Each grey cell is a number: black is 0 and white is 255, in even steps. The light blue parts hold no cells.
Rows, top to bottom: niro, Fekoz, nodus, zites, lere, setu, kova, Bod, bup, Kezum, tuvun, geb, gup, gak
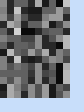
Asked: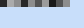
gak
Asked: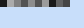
gup
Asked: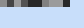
nodus
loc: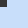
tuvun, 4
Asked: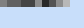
setu
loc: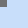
Kezum, 2

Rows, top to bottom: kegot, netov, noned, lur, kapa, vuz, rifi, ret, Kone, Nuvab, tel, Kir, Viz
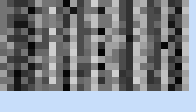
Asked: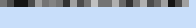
lur
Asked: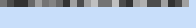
noned
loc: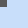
Nuvab, 0
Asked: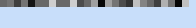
ret
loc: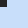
vuz, 24
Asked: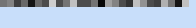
kapa
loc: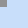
kapa, 20

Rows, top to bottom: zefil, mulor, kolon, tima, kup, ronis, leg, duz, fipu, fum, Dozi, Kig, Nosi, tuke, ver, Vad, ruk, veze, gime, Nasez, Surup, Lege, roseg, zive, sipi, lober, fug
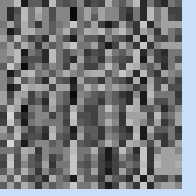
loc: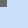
Surup, 2
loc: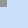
ver, 11

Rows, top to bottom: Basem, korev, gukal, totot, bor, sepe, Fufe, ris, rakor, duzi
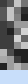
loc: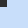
korev, 3
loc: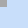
rakor, 0
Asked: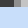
Fufe
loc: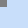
gukal, 2

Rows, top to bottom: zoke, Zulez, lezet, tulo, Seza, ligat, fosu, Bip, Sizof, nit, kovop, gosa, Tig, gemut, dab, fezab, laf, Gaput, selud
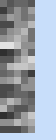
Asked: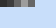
Bip
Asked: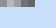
dab
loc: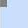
lezet, 4
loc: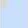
Sizof, 4
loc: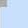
Gaput, 4

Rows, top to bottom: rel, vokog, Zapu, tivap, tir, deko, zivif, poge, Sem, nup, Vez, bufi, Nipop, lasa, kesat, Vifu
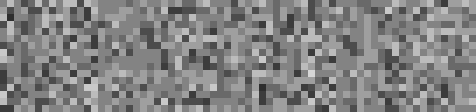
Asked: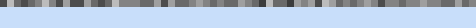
tivap
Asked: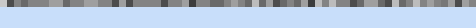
poge
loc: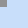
bufi, 4
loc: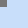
poge, 63
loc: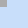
Vez, 52
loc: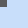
bufi, 57

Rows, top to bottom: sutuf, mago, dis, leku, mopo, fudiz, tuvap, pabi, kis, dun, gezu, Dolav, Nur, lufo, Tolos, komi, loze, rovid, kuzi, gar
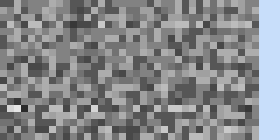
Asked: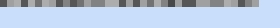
fudiz
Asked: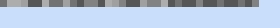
lufo
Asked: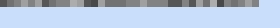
tuvap
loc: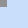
Tolos, 5
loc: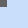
dun, 25

